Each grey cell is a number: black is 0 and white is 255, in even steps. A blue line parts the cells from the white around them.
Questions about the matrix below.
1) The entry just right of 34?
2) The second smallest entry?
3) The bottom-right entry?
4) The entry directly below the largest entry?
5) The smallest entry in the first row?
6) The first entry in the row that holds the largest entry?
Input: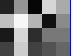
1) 149
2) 16
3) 102
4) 214
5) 6
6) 192

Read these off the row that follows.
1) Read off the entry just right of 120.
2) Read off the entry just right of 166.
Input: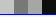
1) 166
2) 14

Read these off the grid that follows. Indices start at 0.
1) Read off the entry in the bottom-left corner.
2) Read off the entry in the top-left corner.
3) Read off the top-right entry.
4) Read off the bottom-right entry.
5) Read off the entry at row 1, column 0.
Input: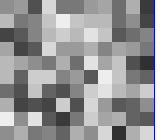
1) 142
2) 142
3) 58
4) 215
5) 185

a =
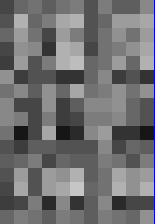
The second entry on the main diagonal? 177
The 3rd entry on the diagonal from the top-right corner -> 145
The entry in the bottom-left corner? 103
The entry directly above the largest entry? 177
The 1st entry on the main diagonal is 70
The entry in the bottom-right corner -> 145
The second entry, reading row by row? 103
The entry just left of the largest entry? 167
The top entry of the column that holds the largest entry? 124
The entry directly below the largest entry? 51
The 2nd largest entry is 189
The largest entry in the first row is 136
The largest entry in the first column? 145
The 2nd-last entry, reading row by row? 103
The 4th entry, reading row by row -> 94
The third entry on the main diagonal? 114
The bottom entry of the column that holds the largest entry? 114
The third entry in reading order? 114
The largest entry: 198
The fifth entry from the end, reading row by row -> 94
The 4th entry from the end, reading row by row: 124
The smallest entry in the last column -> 22
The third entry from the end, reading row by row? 114

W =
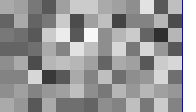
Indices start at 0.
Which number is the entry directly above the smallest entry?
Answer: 182
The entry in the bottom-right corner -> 131
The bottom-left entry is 170
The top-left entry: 170
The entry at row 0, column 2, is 120
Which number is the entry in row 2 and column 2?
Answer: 88
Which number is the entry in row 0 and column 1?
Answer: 160
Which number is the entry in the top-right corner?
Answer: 191
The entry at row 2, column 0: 120
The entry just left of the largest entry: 88
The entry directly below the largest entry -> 191
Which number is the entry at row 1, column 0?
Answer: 100
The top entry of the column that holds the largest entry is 203
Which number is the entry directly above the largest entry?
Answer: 160
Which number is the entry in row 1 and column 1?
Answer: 170
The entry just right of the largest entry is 142
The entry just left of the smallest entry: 100
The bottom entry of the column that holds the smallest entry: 203
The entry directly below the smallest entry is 151
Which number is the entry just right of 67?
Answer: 131

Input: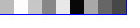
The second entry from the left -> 253
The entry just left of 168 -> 8
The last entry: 71

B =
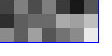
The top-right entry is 85
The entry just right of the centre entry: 170
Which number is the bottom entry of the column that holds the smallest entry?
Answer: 139
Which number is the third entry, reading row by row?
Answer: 76
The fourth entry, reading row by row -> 127
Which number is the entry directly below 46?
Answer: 139

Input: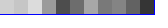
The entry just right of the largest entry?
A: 155
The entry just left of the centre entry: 77
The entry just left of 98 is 132
